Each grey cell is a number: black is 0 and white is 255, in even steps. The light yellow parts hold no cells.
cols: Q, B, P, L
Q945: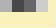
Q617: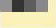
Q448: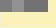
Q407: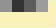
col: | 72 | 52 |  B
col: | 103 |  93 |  P

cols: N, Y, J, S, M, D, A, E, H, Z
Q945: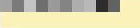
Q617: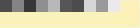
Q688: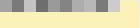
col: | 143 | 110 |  S
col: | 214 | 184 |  E
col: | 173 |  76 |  A

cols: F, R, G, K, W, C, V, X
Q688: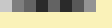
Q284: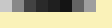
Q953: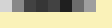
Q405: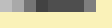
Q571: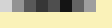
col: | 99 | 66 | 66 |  G
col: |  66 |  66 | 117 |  G
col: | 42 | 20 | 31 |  C
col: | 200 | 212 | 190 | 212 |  F
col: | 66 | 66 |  G
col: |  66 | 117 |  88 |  G

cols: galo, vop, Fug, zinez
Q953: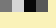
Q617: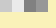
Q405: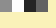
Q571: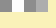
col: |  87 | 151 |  zinez
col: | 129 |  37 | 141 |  Fug

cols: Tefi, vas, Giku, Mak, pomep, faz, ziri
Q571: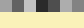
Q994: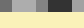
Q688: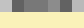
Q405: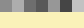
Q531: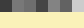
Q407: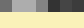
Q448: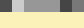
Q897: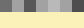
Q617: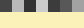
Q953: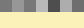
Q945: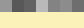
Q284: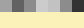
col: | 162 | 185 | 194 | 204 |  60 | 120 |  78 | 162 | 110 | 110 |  ziri
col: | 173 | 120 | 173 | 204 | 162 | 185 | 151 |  vas
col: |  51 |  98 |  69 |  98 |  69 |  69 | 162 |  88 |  faz

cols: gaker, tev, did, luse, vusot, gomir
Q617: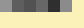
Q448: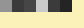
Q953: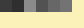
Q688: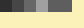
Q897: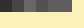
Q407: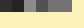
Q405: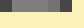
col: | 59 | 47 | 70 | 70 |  tev
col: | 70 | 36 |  tev
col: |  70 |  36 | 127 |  tev
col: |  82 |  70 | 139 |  did
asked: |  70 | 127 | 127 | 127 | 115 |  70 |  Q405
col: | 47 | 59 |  vusot
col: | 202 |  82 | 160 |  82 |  luse

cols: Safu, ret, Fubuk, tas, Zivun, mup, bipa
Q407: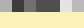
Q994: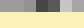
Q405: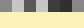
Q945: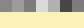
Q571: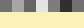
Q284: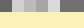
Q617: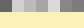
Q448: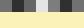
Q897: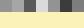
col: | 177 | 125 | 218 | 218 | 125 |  Zivun
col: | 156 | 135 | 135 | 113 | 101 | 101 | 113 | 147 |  Safu
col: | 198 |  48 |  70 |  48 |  mup

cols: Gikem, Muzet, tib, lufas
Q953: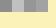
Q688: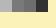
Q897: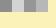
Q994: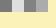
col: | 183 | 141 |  Gikem
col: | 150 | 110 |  tib
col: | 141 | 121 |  Gikem
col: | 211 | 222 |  Muzet

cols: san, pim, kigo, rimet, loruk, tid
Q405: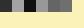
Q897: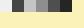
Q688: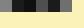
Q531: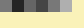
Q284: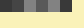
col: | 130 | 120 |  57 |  san
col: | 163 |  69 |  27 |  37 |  pim
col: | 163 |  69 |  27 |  pim
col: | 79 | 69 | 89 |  rimet
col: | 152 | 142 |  rimet
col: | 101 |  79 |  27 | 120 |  loruk

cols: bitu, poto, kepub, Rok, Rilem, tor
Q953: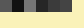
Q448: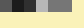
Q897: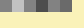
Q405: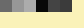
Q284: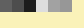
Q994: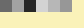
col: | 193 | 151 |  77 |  poto
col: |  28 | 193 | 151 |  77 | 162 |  poto
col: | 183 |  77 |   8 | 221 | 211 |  Rok
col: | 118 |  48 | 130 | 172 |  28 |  kepub
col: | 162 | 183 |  Rilem
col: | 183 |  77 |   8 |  Rok

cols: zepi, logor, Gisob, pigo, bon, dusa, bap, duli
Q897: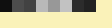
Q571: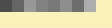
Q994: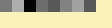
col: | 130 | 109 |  pigo
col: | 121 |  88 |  bon
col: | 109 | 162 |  bap
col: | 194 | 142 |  dusa
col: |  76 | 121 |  zepi
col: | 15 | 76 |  zepi

